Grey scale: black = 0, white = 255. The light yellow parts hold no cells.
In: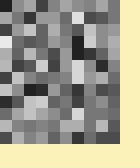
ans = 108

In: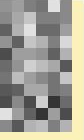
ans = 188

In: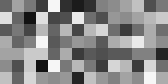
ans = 140

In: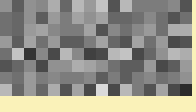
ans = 163

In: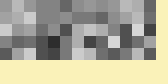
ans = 121

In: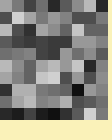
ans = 90

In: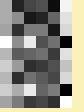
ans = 70

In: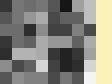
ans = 118
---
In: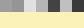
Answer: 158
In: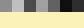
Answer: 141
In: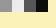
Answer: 150
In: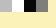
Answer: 189
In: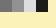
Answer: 114
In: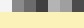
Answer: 244
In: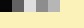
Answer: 7
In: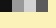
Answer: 18
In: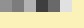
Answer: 145
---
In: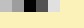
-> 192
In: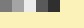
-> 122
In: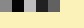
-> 136
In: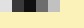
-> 225
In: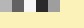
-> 182
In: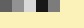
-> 96
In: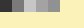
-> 52
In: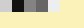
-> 207
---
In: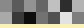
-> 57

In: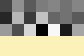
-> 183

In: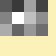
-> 255

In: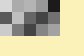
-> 191

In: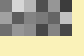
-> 92

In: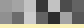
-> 108

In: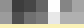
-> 79

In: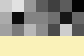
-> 12
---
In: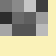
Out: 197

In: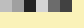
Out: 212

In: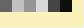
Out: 216

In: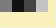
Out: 194

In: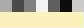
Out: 243

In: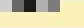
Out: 207

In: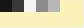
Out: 243

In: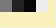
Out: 237

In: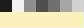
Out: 242
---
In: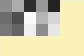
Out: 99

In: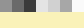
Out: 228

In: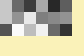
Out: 189

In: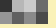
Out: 149

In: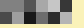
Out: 25

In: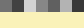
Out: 135

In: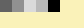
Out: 145

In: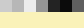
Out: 149

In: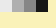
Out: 234
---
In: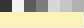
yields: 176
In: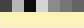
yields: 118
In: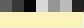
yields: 95
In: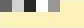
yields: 151
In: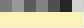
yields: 121
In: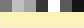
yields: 120
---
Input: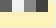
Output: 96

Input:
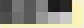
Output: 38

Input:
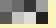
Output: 54

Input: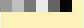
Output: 100

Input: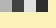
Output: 66

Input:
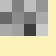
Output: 104

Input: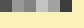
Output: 82
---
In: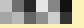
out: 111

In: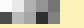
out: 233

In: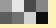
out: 229

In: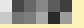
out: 71

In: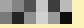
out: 132

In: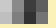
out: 138

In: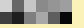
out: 103
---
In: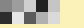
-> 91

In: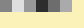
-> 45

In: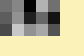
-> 146

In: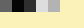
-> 46

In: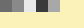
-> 233

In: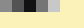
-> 18

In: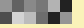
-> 109

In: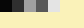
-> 160
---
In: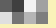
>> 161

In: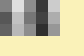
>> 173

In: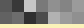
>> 155

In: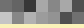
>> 79

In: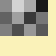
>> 118

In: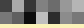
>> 181

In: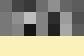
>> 80
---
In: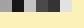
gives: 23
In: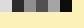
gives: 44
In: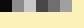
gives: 140
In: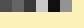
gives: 100
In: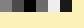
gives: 75
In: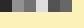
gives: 145
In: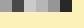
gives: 73
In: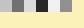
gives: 113
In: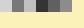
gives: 120
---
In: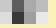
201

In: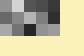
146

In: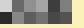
211

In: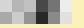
214

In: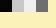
5

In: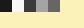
25

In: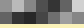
146

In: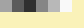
163

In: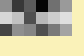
143
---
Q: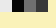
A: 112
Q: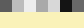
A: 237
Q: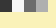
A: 108
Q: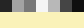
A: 120
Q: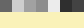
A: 161
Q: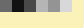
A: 72
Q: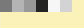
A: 152
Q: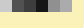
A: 61
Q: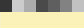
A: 172
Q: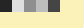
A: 143
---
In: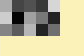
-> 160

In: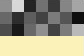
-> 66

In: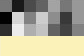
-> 204

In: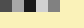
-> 26

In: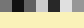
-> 204

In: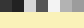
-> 85

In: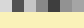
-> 136

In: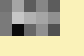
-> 177

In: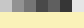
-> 73

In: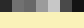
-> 155
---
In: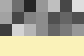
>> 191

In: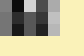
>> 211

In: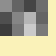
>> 100

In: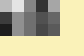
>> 133

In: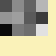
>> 139

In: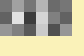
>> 181
